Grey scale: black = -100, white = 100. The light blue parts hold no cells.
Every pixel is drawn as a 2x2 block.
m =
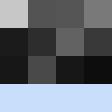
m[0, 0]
56
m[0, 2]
-33
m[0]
[56, -35, -33, -5]
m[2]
[-82, -43, -82, -90]

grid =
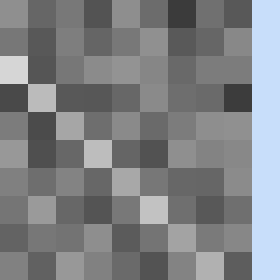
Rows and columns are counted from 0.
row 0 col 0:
12
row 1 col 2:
-1
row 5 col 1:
-38
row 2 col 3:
9
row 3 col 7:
-17
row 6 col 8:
9
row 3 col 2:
-31
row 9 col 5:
-35
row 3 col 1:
47
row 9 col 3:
1
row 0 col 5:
-15
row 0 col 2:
-6
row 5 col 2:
-19
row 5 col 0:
19
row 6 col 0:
0
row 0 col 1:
-20
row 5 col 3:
48
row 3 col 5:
8
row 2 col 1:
-33
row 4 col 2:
30
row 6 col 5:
-7
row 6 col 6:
-19
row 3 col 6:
-14
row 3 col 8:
-53
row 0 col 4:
11
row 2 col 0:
68
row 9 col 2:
19
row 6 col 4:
32
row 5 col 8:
7

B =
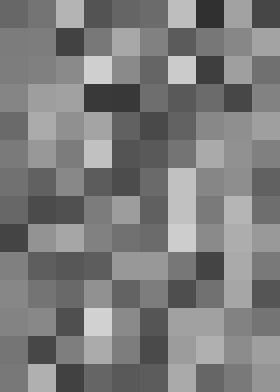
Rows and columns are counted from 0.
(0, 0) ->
-19
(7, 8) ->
42
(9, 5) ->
19
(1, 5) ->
1
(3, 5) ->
-14
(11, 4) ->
8
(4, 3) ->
29
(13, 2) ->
-49
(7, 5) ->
-25
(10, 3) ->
14
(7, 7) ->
-4
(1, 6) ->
-29
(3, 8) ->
-44
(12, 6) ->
22
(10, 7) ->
-11
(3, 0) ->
4
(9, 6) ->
-7
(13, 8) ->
-5
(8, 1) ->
15
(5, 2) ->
-3
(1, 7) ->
-7
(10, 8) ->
30
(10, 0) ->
6
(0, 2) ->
41
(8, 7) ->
8
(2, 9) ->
-12
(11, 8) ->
2
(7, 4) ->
23
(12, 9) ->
25
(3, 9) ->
2
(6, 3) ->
-28
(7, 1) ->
-41
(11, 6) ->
26
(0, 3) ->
-35
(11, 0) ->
3

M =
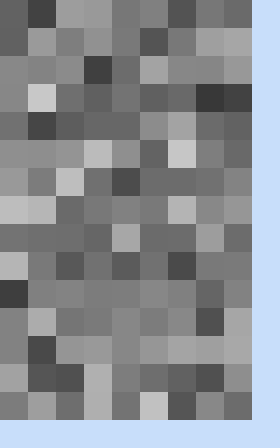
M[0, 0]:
-23
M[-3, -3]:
29
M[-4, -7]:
-8
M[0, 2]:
23
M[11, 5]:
-3
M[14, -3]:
-33
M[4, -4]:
10
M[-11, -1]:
-23
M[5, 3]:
47
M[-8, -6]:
-6
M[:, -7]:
[23, -1, 9, -13, -27, 16, 49, -17, -14, -31, 3, -8, 17, -37, -14]
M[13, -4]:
-14
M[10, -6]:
-3
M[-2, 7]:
-37
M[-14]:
[-24, 21, -1, 14, -5, -34, -6, 25, 30]
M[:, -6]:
[20, 14, -50, -25, -19, 47, -12, -6, -20, -11, -3, -4, 20, 38, 37]
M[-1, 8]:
-15
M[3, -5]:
-10
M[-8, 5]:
-5
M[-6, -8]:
-5
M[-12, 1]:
57
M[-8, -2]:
7
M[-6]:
[42, -5, -31, -11, -29, -11, -42, -5, -4]
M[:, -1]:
[-17, 30, 19, -48, -23, -18, 3, 18, -15, -4, 2, 30, 32, 11, -15]
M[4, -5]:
-19
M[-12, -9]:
6
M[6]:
[20, -3, 49, -12, -40, -15, -15, -11, 3]
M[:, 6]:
[-35, -6, 6, -18, 28, 55, -15, 41, -15, -42, 0, 7, 29, -24, -33]
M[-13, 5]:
28
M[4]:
[-11, -45, -27, -19, -19, 10, 28, -16, -23]
